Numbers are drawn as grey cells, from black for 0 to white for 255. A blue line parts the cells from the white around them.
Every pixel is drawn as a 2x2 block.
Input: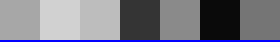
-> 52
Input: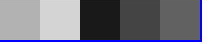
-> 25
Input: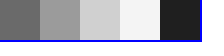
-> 208
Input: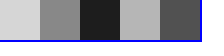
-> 29
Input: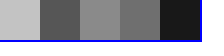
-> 138
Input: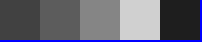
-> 133
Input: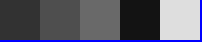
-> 105
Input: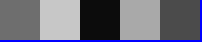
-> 12
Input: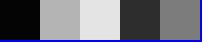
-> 228
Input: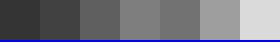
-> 126
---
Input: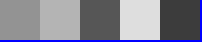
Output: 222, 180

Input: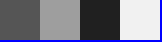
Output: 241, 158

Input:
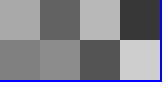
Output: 206, 184

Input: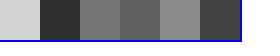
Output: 211, 140

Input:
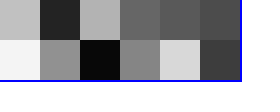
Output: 244, 216

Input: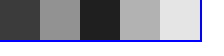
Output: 229, 178

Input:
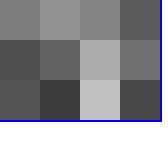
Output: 192, 172

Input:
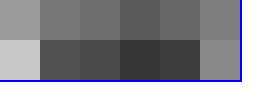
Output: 199, 155

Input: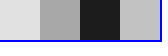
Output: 225, 194
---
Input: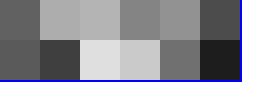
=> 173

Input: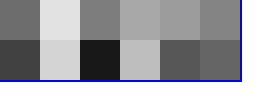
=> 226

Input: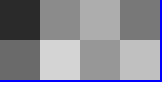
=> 139

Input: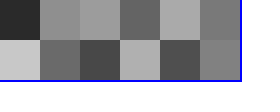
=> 143

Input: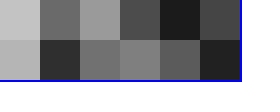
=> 106

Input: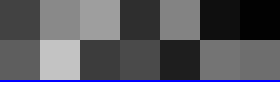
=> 137
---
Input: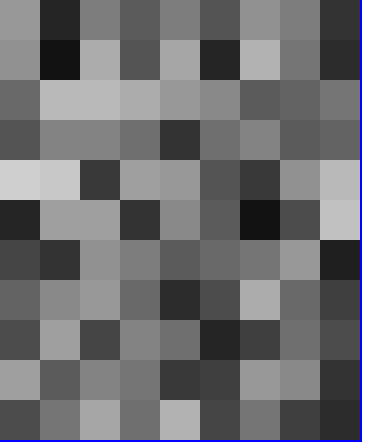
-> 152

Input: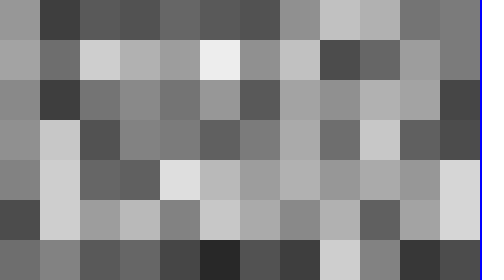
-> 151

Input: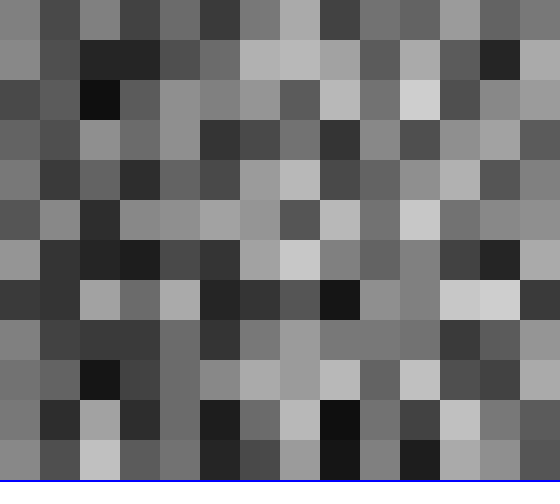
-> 128

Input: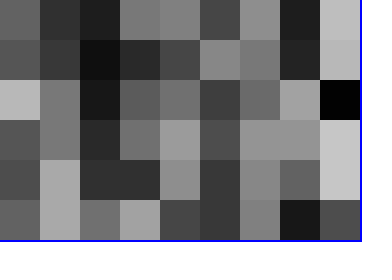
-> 98

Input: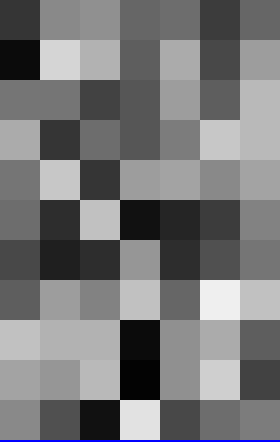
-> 53

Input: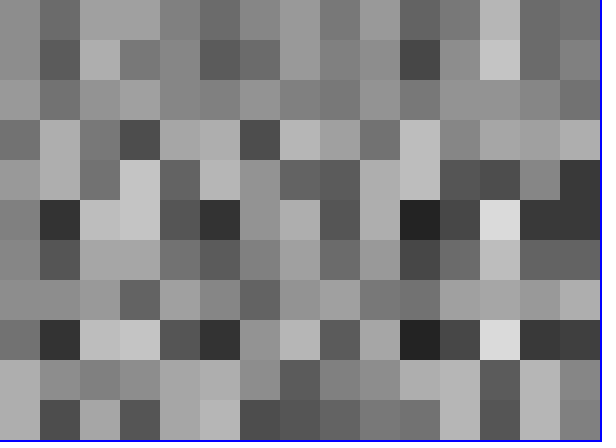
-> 141

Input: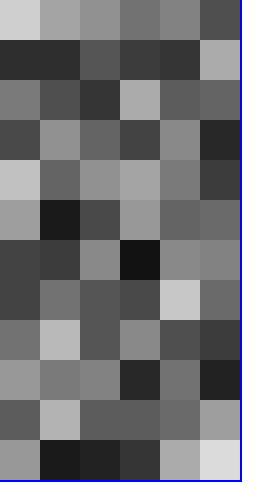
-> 207

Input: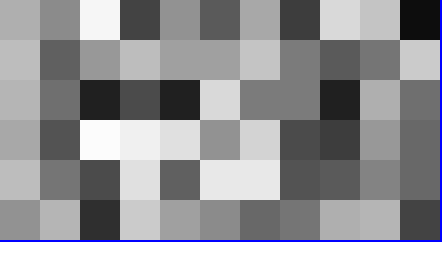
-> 175

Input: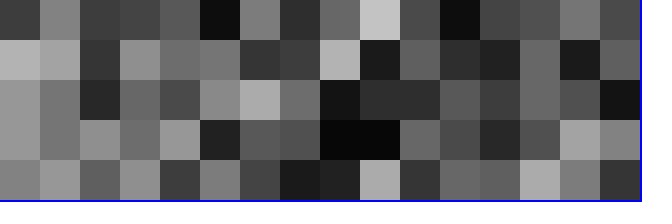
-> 61
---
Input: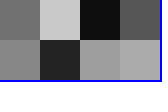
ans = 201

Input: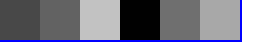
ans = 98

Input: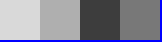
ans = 175

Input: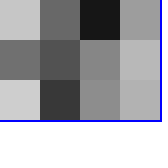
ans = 104

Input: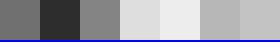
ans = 45

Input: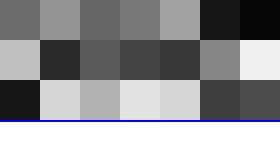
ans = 148

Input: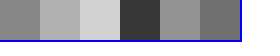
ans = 177
